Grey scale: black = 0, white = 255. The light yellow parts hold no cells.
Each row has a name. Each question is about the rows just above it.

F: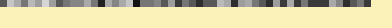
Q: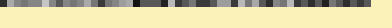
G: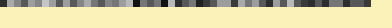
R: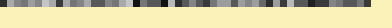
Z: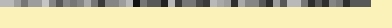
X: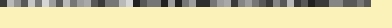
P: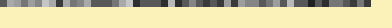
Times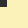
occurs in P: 4
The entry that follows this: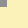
[88]
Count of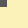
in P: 16
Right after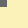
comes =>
[46]
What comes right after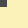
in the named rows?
[58]
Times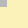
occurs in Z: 7

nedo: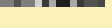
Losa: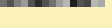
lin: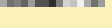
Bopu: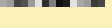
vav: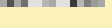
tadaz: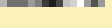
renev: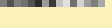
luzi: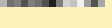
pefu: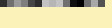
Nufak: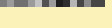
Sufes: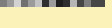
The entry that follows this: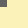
[155]
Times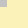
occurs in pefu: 2
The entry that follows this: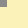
[70]
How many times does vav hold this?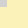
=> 0

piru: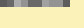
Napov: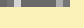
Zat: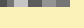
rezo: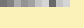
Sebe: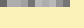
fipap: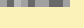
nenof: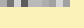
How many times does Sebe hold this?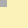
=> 3
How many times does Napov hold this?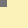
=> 2
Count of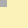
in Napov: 1
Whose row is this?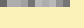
Sebe
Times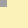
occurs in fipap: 5
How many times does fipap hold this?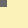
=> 4
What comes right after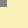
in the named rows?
[173]

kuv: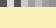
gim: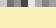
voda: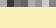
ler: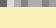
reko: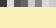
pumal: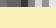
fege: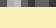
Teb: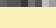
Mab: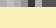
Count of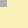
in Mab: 3
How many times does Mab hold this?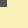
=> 2
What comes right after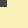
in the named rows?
[229]

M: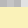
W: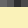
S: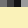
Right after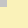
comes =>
[185]
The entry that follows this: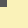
[48]

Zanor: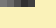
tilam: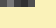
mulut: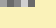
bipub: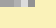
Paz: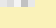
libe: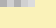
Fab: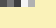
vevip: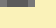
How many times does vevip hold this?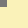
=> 2
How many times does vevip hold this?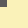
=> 3
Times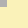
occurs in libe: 2

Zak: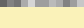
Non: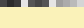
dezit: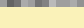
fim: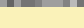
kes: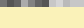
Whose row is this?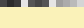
Non
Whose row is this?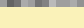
dezit

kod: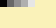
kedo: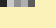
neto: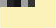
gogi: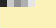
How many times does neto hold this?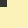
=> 1
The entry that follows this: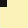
[160]

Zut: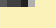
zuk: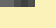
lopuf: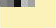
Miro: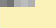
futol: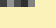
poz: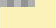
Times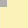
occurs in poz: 2
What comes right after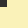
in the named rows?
[131]
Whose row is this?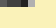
Zut
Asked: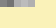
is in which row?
Miro

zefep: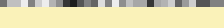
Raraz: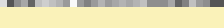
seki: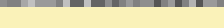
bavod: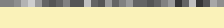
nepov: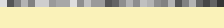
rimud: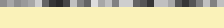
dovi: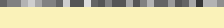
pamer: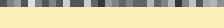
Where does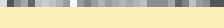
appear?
Raraz
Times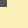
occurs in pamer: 7
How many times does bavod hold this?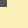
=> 6
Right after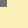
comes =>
[192]
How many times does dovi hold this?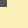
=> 7
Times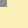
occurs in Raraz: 5

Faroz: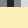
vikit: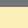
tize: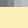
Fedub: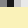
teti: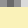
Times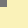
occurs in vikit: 4
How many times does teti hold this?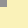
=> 2
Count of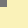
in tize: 1

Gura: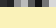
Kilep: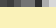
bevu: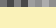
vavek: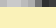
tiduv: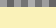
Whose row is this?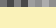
bevu
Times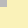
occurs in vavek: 2
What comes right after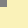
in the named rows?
[73]

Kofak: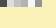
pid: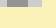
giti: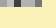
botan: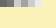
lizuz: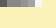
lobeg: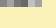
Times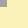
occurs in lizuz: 1
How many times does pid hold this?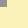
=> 3

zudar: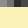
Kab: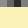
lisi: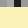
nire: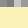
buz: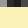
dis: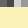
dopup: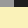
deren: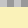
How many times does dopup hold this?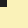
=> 2
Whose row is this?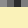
Kab
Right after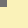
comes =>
[45]
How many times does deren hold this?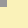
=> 2

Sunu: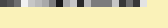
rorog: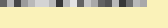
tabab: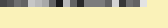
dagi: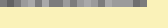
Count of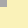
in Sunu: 2
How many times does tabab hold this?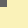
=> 5
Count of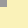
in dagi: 7
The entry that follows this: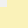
[198]
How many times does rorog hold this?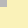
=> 6
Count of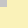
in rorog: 1

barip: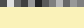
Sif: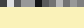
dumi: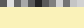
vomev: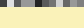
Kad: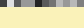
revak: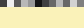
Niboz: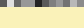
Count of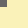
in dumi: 1
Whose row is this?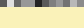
Niboz
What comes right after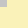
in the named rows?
[210]
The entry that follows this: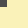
[224]
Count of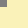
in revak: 1
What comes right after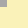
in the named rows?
[90]

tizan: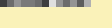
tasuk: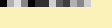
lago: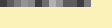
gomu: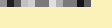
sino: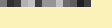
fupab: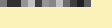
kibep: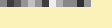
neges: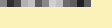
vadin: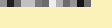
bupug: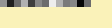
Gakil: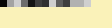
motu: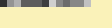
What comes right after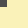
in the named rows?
[177]
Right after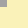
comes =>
[207]

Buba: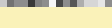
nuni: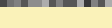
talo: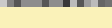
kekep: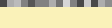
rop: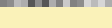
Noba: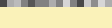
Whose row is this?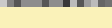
talo
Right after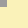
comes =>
[187]
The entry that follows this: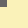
[114]

